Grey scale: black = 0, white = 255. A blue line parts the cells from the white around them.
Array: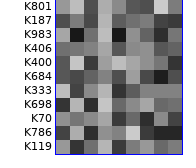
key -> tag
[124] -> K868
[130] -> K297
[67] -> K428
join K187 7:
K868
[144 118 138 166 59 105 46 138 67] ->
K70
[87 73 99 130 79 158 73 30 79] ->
K684
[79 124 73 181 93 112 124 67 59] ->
K187
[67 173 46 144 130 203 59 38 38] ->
K786
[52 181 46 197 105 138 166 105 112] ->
K698

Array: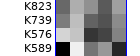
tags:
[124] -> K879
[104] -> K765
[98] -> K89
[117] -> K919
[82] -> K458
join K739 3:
K89
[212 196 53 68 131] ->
K576
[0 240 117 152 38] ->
K589

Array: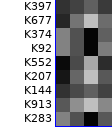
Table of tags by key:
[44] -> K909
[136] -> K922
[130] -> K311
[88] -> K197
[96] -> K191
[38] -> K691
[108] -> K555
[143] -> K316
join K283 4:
K197
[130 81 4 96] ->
K374
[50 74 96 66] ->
K144
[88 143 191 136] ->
K913

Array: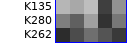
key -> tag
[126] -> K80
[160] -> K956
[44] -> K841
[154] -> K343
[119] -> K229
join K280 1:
K80
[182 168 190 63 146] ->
K135

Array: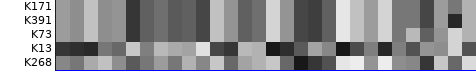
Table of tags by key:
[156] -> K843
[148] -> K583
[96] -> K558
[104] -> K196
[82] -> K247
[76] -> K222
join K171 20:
K558
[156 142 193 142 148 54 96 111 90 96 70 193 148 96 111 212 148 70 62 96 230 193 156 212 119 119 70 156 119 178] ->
K171
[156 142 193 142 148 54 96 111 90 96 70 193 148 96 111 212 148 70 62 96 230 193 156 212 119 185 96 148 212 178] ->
K73
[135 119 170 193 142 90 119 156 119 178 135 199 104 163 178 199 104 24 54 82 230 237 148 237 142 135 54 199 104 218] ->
K268
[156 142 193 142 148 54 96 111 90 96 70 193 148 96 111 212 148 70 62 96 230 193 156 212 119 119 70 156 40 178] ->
K391

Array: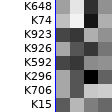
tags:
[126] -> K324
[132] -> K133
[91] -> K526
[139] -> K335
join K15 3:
K324
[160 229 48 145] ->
K648
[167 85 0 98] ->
K296
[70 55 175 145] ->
K923
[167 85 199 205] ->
K706

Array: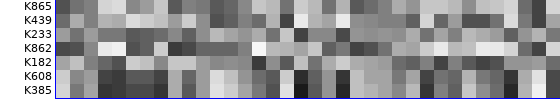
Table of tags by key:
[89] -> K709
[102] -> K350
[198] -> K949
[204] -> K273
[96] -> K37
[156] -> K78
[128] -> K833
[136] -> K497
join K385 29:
K37
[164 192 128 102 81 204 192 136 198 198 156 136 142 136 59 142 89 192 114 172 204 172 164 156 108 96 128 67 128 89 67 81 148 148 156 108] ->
K182
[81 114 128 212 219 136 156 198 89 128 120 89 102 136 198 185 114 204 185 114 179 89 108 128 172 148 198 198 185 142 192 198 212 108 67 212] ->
K865

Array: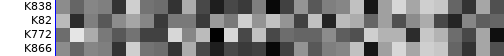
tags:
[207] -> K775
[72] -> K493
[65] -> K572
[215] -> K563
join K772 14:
K493
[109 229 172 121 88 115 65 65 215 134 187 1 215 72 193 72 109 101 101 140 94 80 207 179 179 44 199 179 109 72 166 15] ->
K772

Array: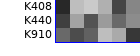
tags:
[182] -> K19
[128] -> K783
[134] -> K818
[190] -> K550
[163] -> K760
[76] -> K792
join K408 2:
K550
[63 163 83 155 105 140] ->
K440
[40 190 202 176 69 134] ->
K408

